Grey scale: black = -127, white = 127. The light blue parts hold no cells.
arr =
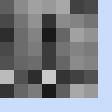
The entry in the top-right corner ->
-54
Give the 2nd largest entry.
59
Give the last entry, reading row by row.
25
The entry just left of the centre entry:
-4
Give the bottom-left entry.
-75
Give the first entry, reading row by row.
-32
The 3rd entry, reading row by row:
33
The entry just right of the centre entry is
-11
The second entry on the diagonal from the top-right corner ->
3
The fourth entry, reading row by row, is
25
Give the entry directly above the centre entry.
-101
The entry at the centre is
-68
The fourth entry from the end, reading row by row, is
-101
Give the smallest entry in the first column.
-82
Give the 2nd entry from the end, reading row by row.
40

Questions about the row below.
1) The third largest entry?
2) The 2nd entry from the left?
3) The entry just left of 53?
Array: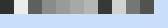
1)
53
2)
108
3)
40

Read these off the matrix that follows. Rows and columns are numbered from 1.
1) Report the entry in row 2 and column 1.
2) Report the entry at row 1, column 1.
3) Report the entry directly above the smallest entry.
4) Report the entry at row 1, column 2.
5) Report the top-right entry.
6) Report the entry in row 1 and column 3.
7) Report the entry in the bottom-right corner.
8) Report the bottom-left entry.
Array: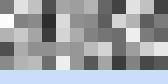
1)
124
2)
-4
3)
-47
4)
97
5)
-61
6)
65
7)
-39
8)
10

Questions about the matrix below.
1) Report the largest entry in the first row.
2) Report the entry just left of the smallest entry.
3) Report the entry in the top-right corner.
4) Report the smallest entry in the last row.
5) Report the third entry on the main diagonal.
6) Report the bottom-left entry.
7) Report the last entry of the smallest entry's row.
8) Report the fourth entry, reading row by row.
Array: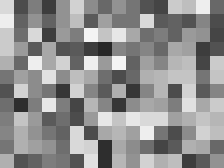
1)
110
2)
-66
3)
-23
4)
-81
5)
89
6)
48
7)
-45
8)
-66

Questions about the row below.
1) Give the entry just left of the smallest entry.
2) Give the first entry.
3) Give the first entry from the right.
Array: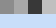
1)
40
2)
12
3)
63

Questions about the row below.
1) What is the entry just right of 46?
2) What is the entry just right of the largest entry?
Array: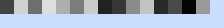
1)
-3
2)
46

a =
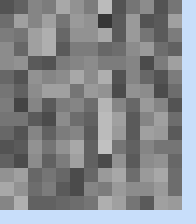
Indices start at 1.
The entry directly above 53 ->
18
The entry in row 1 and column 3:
5
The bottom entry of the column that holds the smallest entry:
47
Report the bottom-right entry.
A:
26
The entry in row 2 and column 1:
-18
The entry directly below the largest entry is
-52
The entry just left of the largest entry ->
-30
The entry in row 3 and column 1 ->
-3
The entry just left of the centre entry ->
5
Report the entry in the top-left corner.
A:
-44
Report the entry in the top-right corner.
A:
-10
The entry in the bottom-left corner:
5
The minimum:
-73
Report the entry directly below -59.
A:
-10
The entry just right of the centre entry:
53
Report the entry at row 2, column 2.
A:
32
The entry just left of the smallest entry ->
18
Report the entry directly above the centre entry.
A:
26
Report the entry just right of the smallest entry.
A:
-37
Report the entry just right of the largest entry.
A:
-10
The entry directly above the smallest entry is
59
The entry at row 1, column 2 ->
-30
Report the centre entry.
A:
-18
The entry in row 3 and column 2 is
-10

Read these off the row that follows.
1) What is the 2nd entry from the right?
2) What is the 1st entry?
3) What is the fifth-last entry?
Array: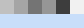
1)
-66
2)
64
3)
37

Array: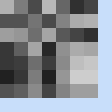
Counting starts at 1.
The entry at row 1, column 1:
49
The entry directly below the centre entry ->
-66
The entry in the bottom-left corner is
-45
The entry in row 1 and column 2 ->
-3
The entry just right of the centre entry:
16
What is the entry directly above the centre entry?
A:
37
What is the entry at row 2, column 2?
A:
-45
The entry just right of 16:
43
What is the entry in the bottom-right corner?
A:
30
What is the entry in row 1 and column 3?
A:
-53
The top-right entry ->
-59
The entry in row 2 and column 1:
-45
